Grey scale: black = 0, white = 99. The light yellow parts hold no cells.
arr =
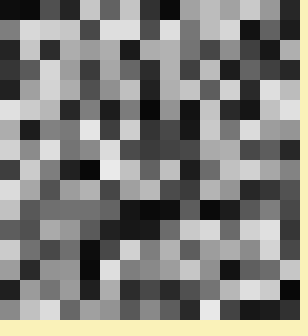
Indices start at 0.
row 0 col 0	5
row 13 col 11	7
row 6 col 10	78
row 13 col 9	77
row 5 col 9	7
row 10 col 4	44
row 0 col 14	15
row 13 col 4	4
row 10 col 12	34
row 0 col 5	38
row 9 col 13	21
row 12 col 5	28
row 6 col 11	46
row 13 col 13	42
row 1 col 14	11
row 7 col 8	26
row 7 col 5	85
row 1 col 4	28
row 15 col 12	9
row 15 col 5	57
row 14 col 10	45
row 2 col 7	67
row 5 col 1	79
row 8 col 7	38
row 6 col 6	80
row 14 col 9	31
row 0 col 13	59
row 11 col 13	87
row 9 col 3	61
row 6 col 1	11
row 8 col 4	3
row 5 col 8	57
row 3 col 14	15
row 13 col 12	37
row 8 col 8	74
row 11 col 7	10
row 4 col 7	13
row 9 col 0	85

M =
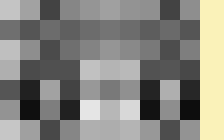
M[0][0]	76
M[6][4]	68
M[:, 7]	[56, 36, 47, 32, 14, 7, 59]
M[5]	[57, 6, 49, 13, 89, 71, 84, 7, 55, 5]
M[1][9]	33
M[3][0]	68
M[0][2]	26
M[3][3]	31
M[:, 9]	[55, 33, 49, 28, 15, 5, 57]
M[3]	[68, 29, 31, 31, 75, 70, 72, 32, 33, 28]
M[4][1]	13
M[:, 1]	[63, 33, 55, 29, 13, 6, 62]
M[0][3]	52
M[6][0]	77
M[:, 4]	[58, 42, 51, 75, 59, 89, 68]
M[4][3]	26
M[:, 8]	[26, 41, 30, 33, 68, 55, 30]
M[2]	[74, 55, 29, 43, 51, 58, 53, 47, 30, 49]

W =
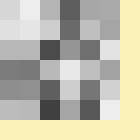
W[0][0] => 83
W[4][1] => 56
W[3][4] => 74
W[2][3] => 58
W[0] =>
[83, 92, 70, 36, 65, 66]
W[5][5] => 92
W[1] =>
[87, 89, 80, 41, 74, 64]
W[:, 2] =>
[70, 80, 29, 72, 37, 25]

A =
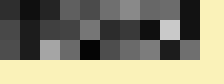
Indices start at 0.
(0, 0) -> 18
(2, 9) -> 43
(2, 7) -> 48
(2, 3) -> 41
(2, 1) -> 11
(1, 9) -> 7
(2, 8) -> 11
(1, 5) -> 17

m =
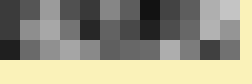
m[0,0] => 23
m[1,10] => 69
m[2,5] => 37
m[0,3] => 31
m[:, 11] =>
[76, 58, 44]
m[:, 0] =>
[23, 23, 12]
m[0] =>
[23, 33, 60, 31, 22, 52, 36, 7, 26, 36, 68, 76]
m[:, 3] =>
[31, 45, 64]
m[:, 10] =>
[68, 69, 25]
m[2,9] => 48

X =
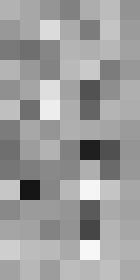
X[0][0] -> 69
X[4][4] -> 32
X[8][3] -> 52
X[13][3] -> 73
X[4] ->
[56, 64, 86, 63, 32, 55, 68]
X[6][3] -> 68
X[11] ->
[64, 63, 51, 57, 27, 70, 65]
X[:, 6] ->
[57, 60, 63, 59, 68, 67, 60, 58, 59, 65, 63, 65, 69, 66]
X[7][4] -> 12
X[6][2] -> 58
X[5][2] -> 92
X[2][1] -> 43
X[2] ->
[47, 43, 52, 70, 68, 71, 63]
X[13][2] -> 61
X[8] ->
[46, 49, 53, 52, 68, 41, 59]
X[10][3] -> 58
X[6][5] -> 64
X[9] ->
[77, 8, 52, 71, 95, 76, 65]
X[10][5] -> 66
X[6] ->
[48, 65, 58, 68, 66, 64, 60]
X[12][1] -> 73
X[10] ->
[53, 60, 60, 58, 35, 66, 63]
